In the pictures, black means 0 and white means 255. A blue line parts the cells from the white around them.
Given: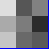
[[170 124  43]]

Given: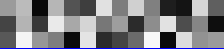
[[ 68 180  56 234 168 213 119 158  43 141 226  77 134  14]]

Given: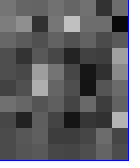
[[125 143  49 118 192 109 109   9]
 [ 78  51  88  71  35  65  62 160]
 [ 66  80 174 101  78  20  85 107]
 [ 71  34  94  68  21  54  49 180]
 [ 75  85  89  71  69  78 100  76]]

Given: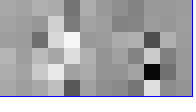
[[162 159 150 208 122 162 159 131 134 156 150 158]
 [181 158 185 166 221 176 148 160 131 202 128 154]
 [169 157 168 191  89 160 144 137 119 224 140 147]]

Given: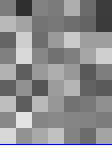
[[185 163 116 120 110 100  59]
 [128 217 135 113 127 166 207]
 [ 96 145  85 156 181  98  90]
 [136 227 133 137 133 131 124]]

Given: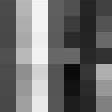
[[ 73 174 243  93  60  34  83]
 [ 80 185 242 103 103  40  50]
 [ 74 152 223  85  18  43 151]]

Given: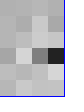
[[181 173 201 169]
 [166 213 127  34]
 [183 201 194 195]]
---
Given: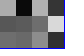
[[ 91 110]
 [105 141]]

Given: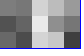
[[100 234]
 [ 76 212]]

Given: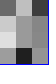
[[154 134]
 [154 136]]

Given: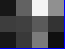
[[ 64  90]
 [ 57 123]]

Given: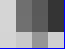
[[112  90]
 [201 149]]

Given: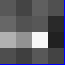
[[ 82  87]
 [147 247]]
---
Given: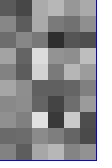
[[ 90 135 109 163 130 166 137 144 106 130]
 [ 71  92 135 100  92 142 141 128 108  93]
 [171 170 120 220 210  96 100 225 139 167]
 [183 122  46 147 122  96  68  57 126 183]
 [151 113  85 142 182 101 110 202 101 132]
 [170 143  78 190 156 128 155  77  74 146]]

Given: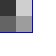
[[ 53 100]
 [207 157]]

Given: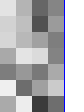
[[227 210 214 169 125 239 170]
 [180 191 184 228 152 109 237]
 [102  81 161 219 121 160  59]
 [133 155 126 131 170 203 110]]

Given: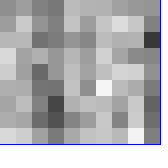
[[143 157 183 217 205 175 165 173 217]
 [158 202 184 163 160 173 189 166 206]
 [129 148 114 176 105 116 129 108 161]
 [120 128 124 151 151 115  70  82 122]
 [187 195 149 182 190 194 177 132 169]
 [179 157 135 158 163 143 191 157 194]
 [178 197 188 209 191 245 187 200 199]
 [161 220 177 165 212 187 163 132 185]
 [152 199 179 138 209 172 201 204 243]
 [149 129  56 134 145 123  99 110 127]]

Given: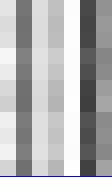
[[228 219 224 246 235 216 207 239 232 242 212]
 [117 113 114 129 121 112 111 123 118 126 112]
 [221 220 220 225 223 218 216 223 223 225 217]
 [192 187 189 204 196 185 180 199 194 201 182]
 [252 253 253 252 252 253 254 252 252 251 254]
 [ 73  69  71  90  79  66  63  83  76  86  65]
 [146 153 150 134 139 157 166 139 143 136 163]]

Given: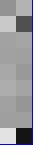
[[147 201 162 161 168 173 161 159 227]
 [179  80 165 160 153 164 150 159  20]]

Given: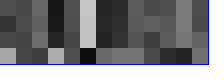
[[ 78  53  71 166]
 [ 72  76  68  70]
 [103  97 109  62]
 [ 22  25  37 174]
 [ 80  79  70  79]
 [198 194 194  12]
 [ 37  40  35 104]
 [ 42  47  51 116]
 [ 92  89  84 116]
 [ 75  97  62  75]
 [ 78  88  92  44]
 [123 123 118  34]
 [ 77  75  99 111]]

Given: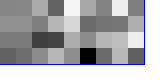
[[134 144 123  98]
 [135 145 123 110]
 [171 127  63 140]
 [ 99 182  67 183]
 [245 215 173 142]
 [168 108 140   2]
 [131 115 182 107]
 [238 118 190 184]
 [126 175 238  97]]

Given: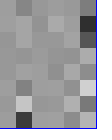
[[158 159 150 152 152 158 153 157]
 [134 165 165 149 161 130 197  59]
 [152 147 152 155 158 158 151 159]
 [157 170 152 149 144 159 153 160]
 [153 158 163 147 168 145 176 140]
 [125  47  85 172 141 208 121 180]]
